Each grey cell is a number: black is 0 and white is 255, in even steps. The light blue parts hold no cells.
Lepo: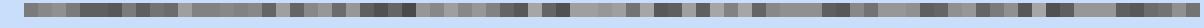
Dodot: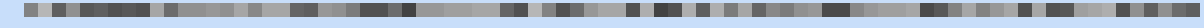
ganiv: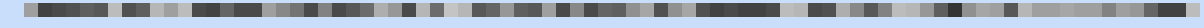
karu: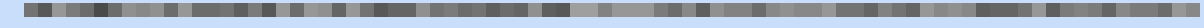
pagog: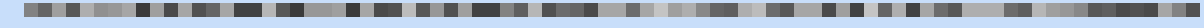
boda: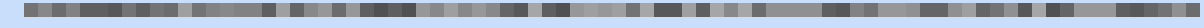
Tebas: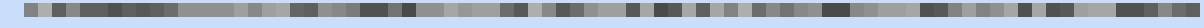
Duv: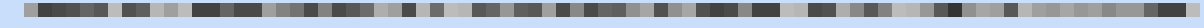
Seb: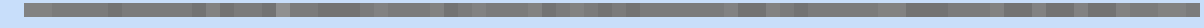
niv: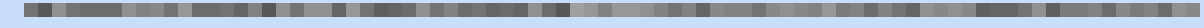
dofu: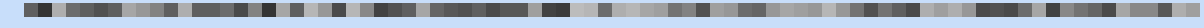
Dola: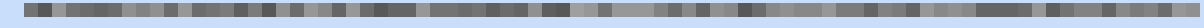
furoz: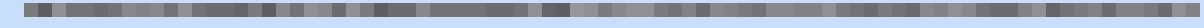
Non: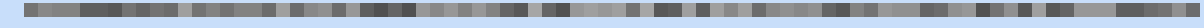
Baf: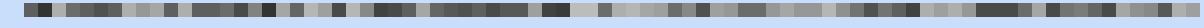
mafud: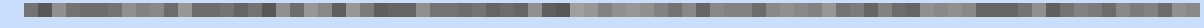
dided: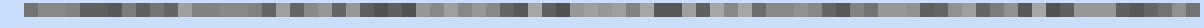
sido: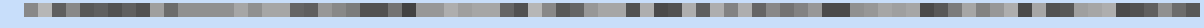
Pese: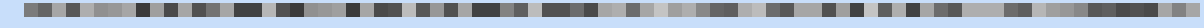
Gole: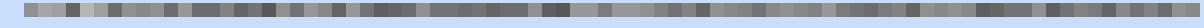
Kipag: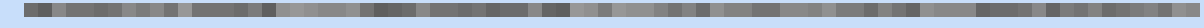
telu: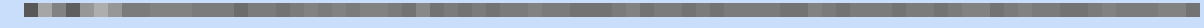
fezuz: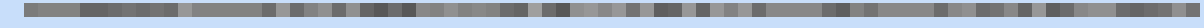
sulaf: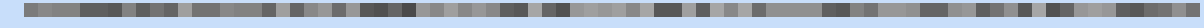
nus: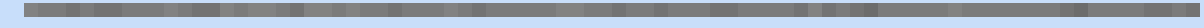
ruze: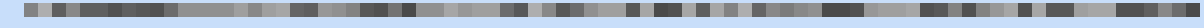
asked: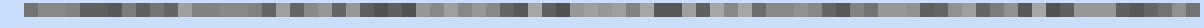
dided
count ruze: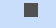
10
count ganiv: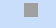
10
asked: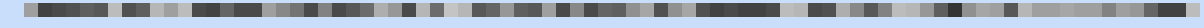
ganiv
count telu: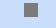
39
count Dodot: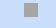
14
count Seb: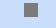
42

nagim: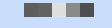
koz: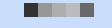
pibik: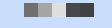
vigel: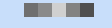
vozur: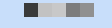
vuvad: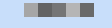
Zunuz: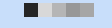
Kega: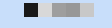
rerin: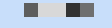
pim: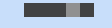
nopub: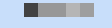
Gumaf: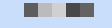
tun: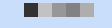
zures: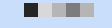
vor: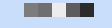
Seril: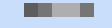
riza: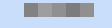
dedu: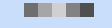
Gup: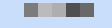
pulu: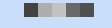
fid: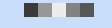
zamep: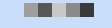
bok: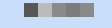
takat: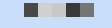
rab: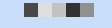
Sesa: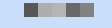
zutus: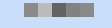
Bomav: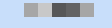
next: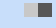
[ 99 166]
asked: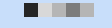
zures
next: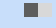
[216  50]
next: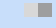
[151 200]
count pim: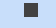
4

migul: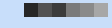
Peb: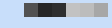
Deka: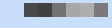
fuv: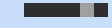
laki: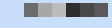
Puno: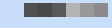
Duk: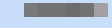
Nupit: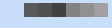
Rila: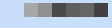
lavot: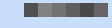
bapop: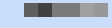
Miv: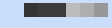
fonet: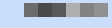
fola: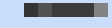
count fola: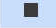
3
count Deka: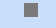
1
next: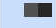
[ 46 194]
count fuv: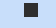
5
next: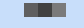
[122 160]

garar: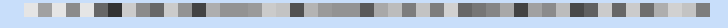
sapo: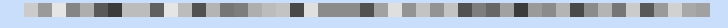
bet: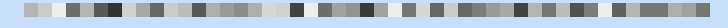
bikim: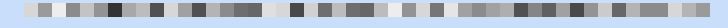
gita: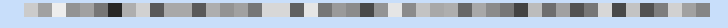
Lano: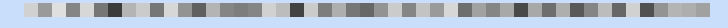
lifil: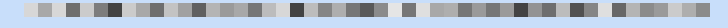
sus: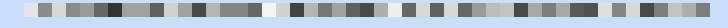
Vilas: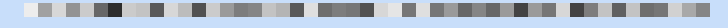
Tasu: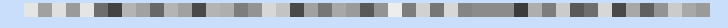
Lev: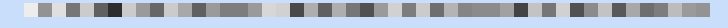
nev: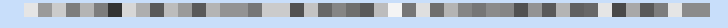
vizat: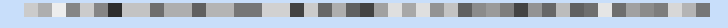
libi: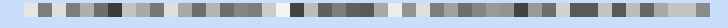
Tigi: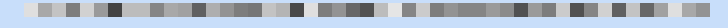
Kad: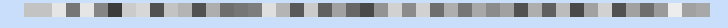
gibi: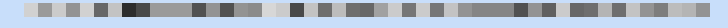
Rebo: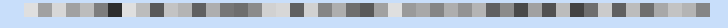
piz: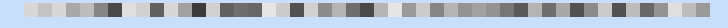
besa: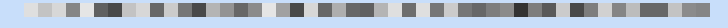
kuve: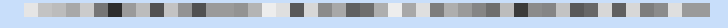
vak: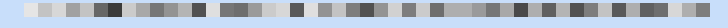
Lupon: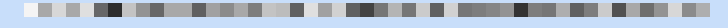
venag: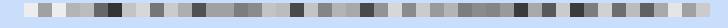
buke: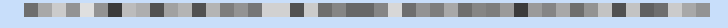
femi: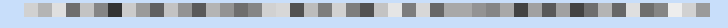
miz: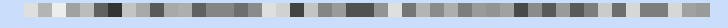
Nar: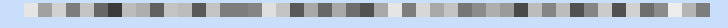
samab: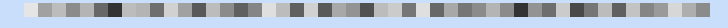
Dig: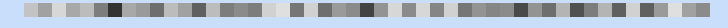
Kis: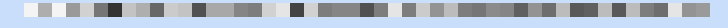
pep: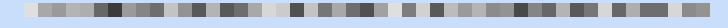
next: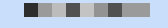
[147 180]
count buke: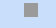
2
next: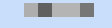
[118 209]
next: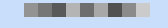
[ 81 188]
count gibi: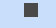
2

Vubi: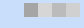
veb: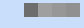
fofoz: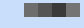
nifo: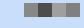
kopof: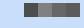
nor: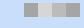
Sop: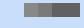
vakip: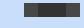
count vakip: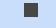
2
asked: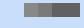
Sop
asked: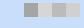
Vubi
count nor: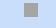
2
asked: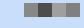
nifo

